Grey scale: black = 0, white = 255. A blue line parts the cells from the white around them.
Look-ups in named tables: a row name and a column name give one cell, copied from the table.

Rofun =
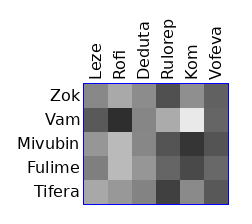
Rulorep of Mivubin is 84
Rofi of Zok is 169
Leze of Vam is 89
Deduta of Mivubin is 135
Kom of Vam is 233
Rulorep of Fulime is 101
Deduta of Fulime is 150
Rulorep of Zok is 80
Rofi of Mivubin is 186
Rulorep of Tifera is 64
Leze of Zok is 136
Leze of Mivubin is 150
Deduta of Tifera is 131
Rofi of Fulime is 186
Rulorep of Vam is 171
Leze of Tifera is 168
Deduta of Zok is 140
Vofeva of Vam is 101

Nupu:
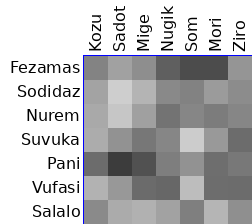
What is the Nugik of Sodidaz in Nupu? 137
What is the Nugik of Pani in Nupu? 126
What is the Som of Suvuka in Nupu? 204
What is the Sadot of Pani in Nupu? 60
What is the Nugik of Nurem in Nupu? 115
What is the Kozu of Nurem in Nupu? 169
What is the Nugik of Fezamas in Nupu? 95
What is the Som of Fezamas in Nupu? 76
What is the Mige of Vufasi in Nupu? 107
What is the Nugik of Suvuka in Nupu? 134
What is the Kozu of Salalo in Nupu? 138
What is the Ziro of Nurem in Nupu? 134

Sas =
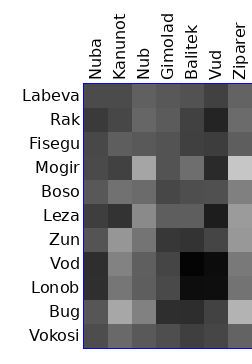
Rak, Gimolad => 91
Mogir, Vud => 42
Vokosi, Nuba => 77
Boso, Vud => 80
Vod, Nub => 95
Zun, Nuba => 84
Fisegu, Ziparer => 94
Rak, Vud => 36
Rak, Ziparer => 107
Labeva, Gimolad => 88
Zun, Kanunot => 150
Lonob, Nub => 94
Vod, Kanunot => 130
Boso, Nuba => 88
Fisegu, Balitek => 64
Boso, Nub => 107
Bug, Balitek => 45
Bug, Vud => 66
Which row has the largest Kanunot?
Bug

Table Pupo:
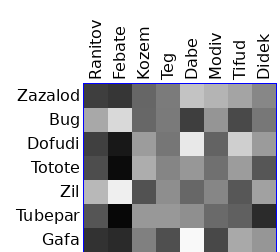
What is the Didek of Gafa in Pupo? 150
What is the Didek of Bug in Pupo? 119
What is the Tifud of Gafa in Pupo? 169
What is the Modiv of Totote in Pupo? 112
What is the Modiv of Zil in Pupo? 134
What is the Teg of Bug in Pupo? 122

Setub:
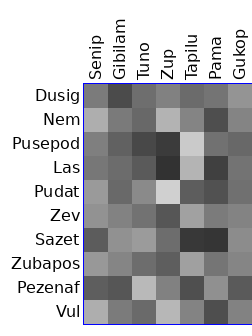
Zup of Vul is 183
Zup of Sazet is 109
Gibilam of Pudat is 105
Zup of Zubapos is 94
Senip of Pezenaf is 94
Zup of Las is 50
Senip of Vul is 174
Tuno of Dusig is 110
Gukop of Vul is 130
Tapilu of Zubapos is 160
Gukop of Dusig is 148
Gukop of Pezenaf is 90
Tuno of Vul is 106
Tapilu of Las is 180
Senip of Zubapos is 152
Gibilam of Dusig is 75
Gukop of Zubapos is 133

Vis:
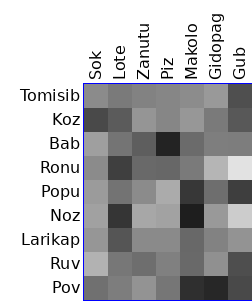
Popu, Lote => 115
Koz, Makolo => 151
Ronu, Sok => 139
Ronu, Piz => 103
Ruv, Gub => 78
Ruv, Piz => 128

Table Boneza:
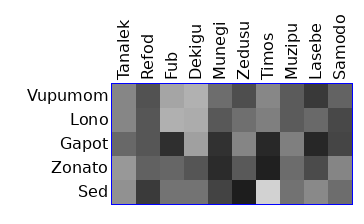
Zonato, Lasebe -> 75
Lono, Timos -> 127
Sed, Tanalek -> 145
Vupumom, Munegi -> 109
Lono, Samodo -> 72
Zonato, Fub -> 102
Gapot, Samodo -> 69

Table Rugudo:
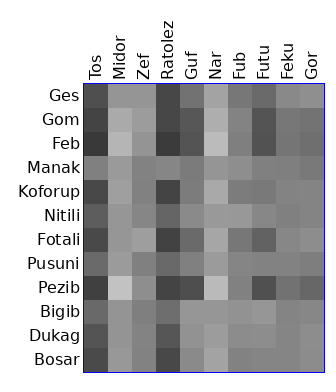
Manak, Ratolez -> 134
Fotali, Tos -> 73
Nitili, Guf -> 138
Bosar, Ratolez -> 72
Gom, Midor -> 170
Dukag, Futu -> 141
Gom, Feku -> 119
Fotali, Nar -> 166
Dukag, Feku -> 133
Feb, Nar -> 187
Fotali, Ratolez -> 66
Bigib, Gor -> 135
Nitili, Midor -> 150
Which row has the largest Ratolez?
Manak

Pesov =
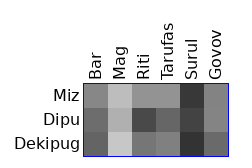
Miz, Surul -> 56
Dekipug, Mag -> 199
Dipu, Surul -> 67
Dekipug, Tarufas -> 128
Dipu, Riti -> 73
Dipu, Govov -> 132
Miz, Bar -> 135
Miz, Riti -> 147
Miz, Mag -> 189
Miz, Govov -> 131

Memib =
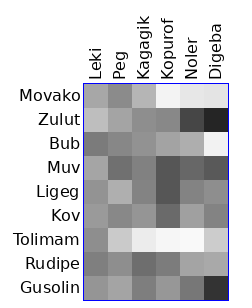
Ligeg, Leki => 147
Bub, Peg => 135
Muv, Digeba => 89
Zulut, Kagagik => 142
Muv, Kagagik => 129
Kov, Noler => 160
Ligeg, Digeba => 142
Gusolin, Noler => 119
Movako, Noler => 231
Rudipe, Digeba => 169
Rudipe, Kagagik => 110
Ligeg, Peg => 175
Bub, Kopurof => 163
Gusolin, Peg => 164
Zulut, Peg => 164
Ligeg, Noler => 131
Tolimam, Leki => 142
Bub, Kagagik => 146
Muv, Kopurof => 86
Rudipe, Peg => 142

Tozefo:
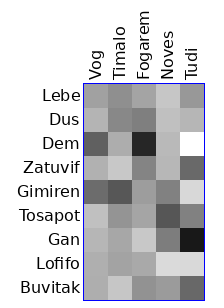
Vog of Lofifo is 175
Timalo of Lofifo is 163
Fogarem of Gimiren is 157
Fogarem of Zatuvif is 132
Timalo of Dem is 173
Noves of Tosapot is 86
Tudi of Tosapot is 129
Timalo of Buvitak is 198
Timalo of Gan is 167
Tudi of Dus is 182
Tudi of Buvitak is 104
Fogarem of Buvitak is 146
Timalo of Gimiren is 87
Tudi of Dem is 255
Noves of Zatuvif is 183
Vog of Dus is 180
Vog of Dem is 96
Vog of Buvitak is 174
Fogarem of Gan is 200
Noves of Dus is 192

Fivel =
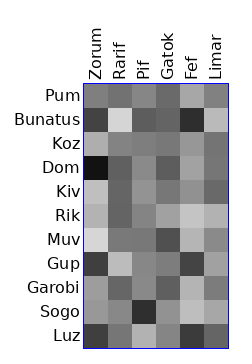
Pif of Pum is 134
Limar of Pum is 129
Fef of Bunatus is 46
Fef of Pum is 167
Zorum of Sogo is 152
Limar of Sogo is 167
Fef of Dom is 162
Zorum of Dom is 18
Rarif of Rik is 100
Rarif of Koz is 131
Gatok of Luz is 133
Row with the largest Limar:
Bunatus

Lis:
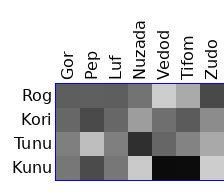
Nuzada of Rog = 114
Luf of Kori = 103
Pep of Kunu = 75
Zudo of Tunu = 169
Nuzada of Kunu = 202
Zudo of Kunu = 205
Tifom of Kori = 91
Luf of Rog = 94
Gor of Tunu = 127
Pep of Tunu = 190
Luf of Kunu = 119
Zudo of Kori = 140
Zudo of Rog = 73

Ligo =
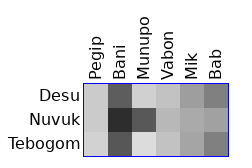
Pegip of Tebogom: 210
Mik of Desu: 158
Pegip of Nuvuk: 203
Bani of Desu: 93
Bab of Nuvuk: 161
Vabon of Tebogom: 194
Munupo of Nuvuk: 88
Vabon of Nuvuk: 184
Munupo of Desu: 208
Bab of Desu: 128
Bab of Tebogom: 128
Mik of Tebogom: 165
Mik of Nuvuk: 170
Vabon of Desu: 194
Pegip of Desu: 203
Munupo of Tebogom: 220
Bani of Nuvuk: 45
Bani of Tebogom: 87
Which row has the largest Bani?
Desu

